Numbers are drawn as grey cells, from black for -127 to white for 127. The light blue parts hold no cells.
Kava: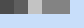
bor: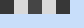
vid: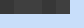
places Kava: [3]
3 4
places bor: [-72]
0 4
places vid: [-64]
1 2 4
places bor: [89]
1 3
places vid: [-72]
0 3
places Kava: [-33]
1
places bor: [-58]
2

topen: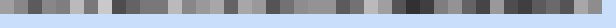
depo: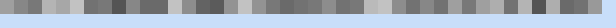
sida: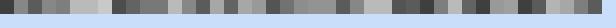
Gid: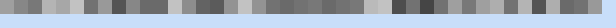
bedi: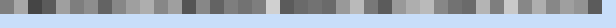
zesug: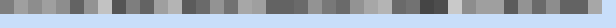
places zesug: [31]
1 3 11 18 34 35
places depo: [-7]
2 7 19 22 25 33
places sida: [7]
1 3 13 25
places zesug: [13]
2 4 33 39
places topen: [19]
22 23 32
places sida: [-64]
0 30 34 37

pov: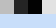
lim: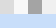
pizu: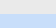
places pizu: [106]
0 1 2 3
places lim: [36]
2
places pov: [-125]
2
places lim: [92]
0
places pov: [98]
3
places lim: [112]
3

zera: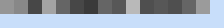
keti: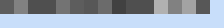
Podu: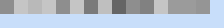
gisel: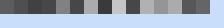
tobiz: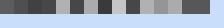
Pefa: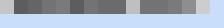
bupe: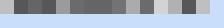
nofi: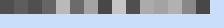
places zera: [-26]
4 7 13
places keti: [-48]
2 3 9 10

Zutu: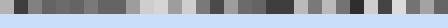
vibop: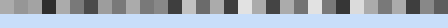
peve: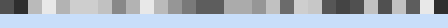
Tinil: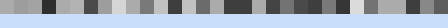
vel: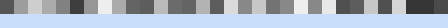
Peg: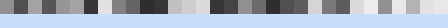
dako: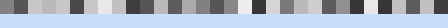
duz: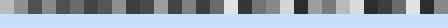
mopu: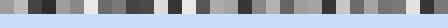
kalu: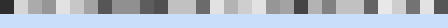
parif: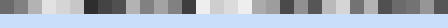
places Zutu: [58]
21 23
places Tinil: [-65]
12 16 17 22 29
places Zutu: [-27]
3 5 7 8 18 31
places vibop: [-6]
5 8 10 23 27

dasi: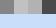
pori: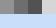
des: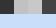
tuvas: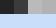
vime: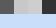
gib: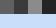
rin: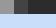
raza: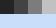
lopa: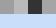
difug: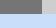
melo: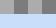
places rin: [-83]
2 3
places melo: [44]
0 2
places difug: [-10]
0 1 2

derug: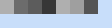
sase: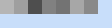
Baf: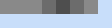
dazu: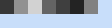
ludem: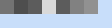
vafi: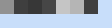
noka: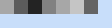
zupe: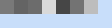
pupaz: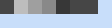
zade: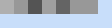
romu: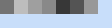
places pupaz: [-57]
0 5 6
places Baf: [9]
0 1 2 6

